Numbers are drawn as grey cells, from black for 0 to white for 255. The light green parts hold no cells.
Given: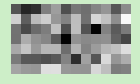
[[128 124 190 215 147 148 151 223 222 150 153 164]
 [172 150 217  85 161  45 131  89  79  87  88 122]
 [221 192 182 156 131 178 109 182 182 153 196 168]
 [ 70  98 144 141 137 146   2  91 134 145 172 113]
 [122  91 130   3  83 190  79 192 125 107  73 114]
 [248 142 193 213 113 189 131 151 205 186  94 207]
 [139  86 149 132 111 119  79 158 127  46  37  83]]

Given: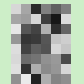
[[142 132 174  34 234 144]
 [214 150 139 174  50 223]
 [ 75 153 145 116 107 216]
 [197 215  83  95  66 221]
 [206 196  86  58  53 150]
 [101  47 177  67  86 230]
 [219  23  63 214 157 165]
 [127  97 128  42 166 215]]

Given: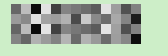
[[ 13 135 158 107 153 178 106 180 130 154 177 102 132]
 [130  80 160 227  91 108 119 132  65 227  11 187 101]
 [ 28 132 169 108 137 201  74 177 157 162 224 137 154]
 [129  81 158 226  92 109 121 132  64 226  11 189 103]]

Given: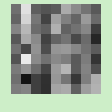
[[178 157  96 170 164  47  63 131 124]
 [174 126  55 117 151  48  63  19 111]
 [ 79 131  91 181 155  70 108 148 122]
 [ 52 124  90 126 137 113 138 234  83]
 [ 91 113 135 153 149  77 146  71 113]
 [ 38 107  73 115  99  66 138 169  88]
 [ 62 135 114  98 176  95 108 183 132]
 [106 154 101 128 161  67 118 212 100]
 [ 89 115 140 171  91  84  94 224 111]]

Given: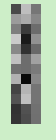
[[112  77  52]
 [113  81  50]
 [116 191  83]
 [116 180  68]
 [135   9 177]
 [122 109 112]
 [161 109 192]
 [105  49 136]
 [145  26 202]
 [108  59 126]
 [135 170 155]
 [118 190  73]]

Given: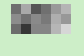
[[214 182 133 133  54 108]
 [152 174 121 138 113 140]
 [181 153 112  85 169 110]]

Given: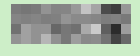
[[105  68 115 140 137 157 120 145 182 146 161 147]
 [157  44  95 203 170 112 119 103 147 146 161 113]
 [121 129 125 134 138 138 148 128 126 133 129 133]
 [151  62  75 165 195 153 133 132 147 122 118 123]]

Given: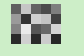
[[ 39 204  41 208  42]
 [212 104  86 234 131]
 [ 65 195 208  51 154]
 [126  75  99 198  95]]

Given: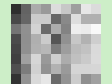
[[160 143 204 147 106 230 217 146  50]
 [214 213 213 154 178 146 209 124  79]
 [219 202 192 172 206 153 214 160  64]
 [218 194 187 157 124 183 177 144  69]
 [206 178 199 145  85 203 175 143  75]
 [249 235 238 131 172 106 211 144 116]
 [176 176 222 137 102 203 203 102  72]
 [219 231 158 199 220 153 171  99  46]]
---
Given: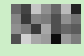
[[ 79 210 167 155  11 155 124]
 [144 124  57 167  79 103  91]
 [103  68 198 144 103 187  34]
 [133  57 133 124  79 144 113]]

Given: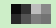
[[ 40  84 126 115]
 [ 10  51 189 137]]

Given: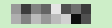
[[175 130 187 152 187 209  14  80]
 [152  59 130 100 229  80 112  59]]

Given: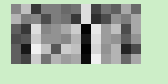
[[134 192  55 125 125 105 114 222  67 114  95 168 105]
 [180 125 134  76 125 114  55 222  46  76 146 125 168]
 [ 76  86 204 146 146 134 180  23 222 156 146  95 146]
 [ 95  67 204 114 180 156 168  11 241 156 180 105 168]
 [ 95  55 222 134 146 168 204   2 232 156 192  76 168]
 [ 95  23 241 192  86 204 192   2 213 146 180  35  76]]

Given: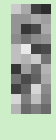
[[191 233  64  74]
 [191 179 202 115]
 [202 169  64  44]
 [ 54 158 106 179]
 [148 148 169 158]
 [214 127 191 127]
 [139 115 139 148]
 [179 106 127 106]
 [ 64  97 214 139]
 [115  74  97 169]
 [148  54  74 169]]

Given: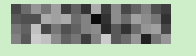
[[ 71 108 150 118 160  62  98  50 171  62 140  71  98 130  80  62]
 [118  98 192  71 118  80  98 130 140  41  89  50 108 150 160  71]
 [130  89 203 192 140  98 118  62 130 203  89 108 150  32 118 150]
 [ 89  80  80 171 160 171 108 130  11  50 140 108 160 140 118  50]]

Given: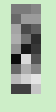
[[ 11 218  84]
 [185 209 228]
 [104 173 134]
 [104 155 155]
 [122 122 134]
 [173 113  45]
 [164  73  95]
 [ 64  64 197]
 [145  23  55]]
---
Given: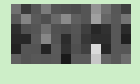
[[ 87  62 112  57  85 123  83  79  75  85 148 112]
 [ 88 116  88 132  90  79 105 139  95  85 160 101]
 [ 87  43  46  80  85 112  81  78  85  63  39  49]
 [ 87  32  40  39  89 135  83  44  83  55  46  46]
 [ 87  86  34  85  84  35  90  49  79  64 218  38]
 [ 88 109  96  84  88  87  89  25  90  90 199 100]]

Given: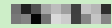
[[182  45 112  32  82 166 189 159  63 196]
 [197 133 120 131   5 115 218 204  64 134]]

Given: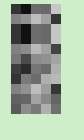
[[105 198  52  17 108]
 [161  54 129 145 189]
 [105 198  52  17 108]
 [105 198  52  17 109]
 [161  68 128 140 185]
 [145 163 119  74 140]
 [107 177  62  43 117]
 [175 184  52 122 108]
 [157  54 129 145 189]
 [137 101  98 102 162]
 [175 112  90 141 121]]

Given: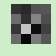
[[ 83  86  50  41]
 [132  78 108  49]
 [ 14  64  54 196]
 [123  86 106   7]]

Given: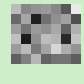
[[ 88 234 188 135 147 154 135]
 [160  79 105 166  32 113 144]
 [ 98 176 157 115 155 144 168]
 [ 41 195 191  27 144 189 180]
 [174 148 155 187 121 164 214]
 [116  94  96 128 182  99 115]]

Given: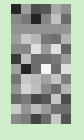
[[167 144  37 157  77  87]
 [193 108 137 121  35 134]
 [146 148 147 148 147 146]
 [112 178 158 201 181 119]
 [223 101 137 133 224 154]
 [120 155  58 187 108 112]
 [108 223 160  36 108 246]
 [197 127 117 199 186 160]
 [111 180 147 211 189 138]
 [197  75 106 121  72  87]
 [112 109 202 148 188 155]
 [199  84 137 124  67 107]]

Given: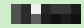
[[ 56  29  82  43 240  39  56]
 [ 29  17  82  43  95  30  17]]
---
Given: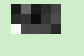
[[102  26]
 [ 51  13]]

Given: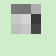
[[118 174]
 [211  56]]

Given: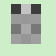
[[195  61]
 [152 154]]

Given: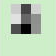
[[ 69 209]
 [102 143]]

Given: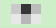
[[ 54 188]
 [183 230]]

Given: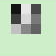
[[230  73]
 [214 121]]

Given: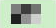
[[ 61 115]
 [146 206]]

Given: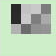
[[194 201]
 [201 126]]

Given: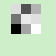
[[ 82 179]
 [233 223]]
